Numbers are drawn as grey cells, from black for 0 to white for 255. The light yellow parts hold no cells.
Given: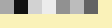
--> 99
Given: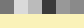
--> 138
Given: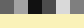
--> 127
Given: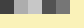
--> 118
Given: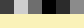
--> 139
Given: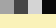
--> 10
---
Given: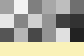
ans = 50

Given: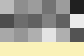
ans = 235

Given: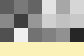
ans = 200

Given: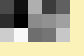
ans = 160

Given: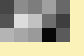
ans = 62

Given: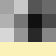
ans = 73

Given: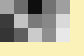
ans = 217

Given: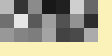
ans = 45

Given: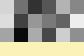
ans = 237
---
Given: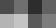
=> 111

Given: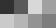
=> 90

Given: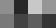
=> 39

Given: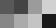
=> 68

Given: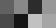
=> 136

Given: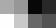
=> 151
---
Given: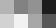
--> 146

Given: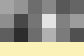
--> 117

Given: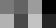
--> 156

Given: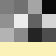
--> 98

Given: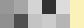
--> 212

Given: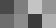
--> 196

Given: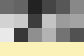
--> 61
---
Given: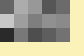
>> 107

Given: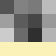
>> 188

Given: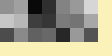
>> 214

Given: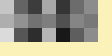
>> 140

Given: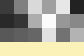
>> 34

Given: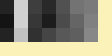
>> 122

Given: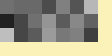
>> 183

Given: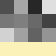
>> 223

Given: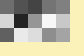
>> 128
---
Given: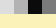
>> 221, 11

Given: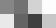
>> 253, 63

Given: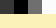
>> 251, 0

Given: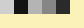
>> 207, 19

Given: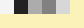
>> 244, 34

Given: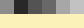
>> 194, 40

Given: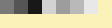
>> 232, 24

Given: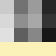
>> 224, 23

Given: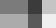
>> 239, 59
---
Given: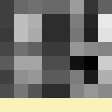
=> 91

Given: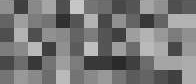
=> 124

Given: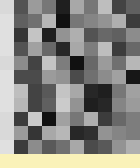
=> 217

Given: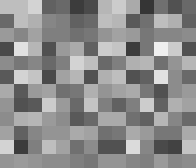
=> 162

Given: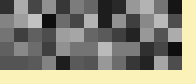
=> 116
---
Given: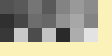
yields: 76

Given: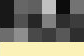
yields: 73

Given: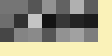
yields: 138

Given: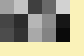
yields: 169

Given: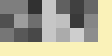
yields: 72

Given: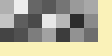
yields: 125

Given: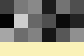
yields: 130

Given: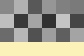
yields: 81

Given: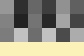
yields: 109
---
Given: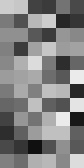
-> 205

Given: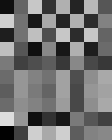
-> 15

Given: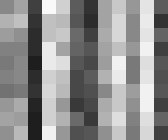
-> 136

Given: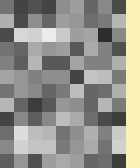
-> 115

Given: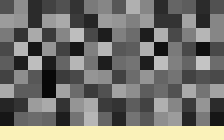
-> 81
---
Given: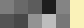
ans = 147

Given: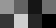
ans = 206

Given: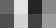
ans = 212

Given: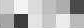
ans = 199

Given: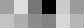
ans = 132

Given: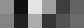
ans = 53

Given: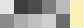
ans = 192

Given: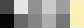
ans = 133

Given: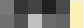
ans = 192
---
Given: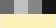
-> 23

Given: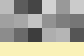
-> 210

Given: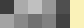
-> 151

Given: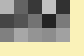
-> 193

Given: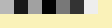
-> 3

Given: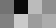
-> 142
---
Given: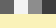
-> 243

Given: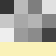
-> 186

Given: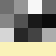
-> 150

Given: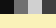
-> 112

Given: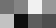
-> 132

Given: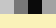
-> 119

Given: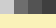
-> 110

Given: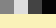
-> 221

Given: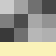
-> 162

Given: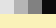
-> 181
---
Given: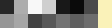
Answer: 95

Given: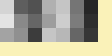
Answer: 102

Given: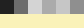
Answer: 198

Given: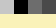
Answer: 109

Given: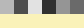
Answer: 149

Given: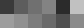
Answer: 79

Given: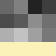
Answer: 160

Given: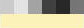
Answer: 40

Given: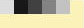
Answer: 131

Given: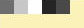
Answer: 37
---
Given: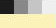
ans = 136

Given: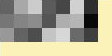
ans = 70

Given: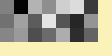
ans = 207

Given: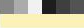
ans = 30

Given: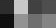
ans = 199

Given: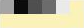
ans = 79

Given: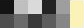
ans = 218

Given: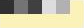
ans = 64

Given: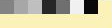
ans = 111
